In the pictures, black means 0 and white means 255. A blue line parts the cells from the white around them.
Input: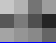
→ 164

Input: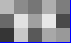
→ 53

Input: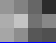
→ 166

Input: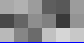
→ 185

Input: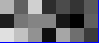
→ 224

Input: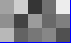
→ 184
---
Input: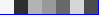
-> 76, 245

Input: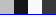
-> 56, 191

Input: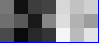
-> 208, 74

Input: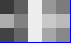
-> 123, 66

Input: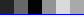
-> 169, 36

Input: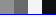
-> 17, 144

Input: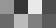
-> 76, 106

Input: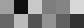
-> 215, 103

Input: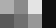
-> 16, 90
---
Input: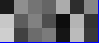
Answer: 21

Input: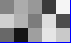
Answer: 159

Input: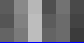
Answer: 100

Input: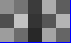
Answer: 40

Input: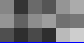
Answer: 46

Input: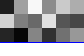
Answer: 49

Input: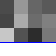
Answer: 82

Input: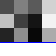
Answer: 142
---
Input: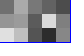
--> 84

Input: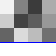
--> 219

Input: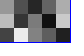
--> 130

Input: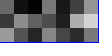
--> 70

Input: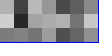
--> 79

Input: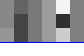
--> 156

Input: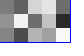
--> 180

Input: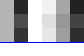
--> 230
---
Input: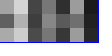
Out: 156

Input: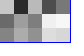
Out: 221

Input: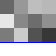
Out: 82

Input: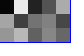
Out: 135

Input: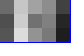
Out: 121

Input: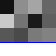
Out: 122

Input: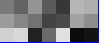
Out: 11

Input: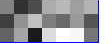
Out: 248
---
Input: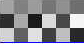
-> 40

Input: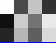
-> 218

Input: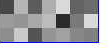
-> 129

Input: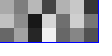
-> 81

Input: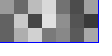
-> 168

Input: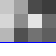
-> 94

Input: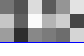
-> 213

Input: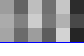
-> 37
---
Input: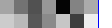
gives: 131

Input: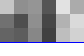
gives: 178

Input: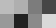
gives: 124

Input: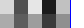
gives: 27

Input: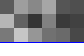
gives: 58

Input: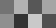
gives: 87

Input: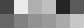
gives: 36
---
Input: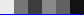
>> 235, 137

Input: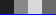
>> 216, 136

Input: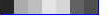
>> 228, 213

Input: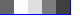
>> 252, 223

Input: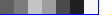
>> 246, 196

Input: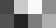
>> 249, 202

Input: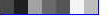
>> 244, 189
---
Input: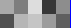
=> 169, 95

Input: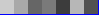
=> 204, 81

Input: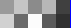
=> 154, 48

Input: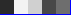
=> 42, 110

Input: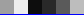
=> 159, 189

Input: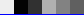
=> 238, 96

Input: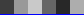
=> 61, 173
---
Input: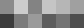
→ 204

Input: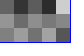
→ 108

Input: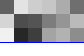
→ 77

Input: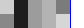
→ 29

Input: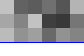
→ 132

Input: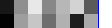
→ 143

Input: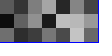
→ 97
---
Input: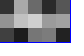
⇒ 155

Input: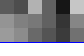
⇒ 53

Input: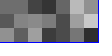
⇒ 159

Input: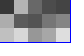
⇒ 118

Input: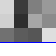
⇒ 167

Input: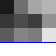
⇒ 61

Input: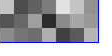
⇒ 166
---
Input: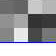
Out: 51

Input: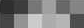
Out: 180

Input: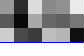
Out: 96

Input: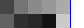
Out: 19

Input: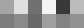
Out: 131

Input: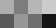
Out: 111

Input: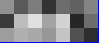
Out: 38

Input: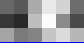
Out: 138
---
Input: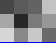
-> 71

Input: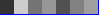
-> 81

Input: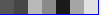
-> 70

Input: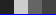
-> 67

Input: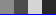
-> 76

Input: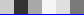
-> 122
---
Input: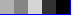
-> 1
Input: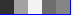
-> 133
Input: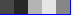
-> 134
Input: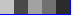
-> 43
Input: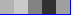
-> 159
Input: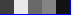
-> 18
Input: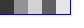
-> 230
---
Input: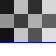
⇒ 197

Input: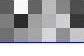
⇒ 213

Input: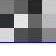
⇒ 80

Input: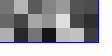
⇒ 187

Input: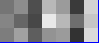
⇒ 155

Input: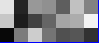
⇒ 80

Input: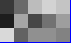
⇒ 144
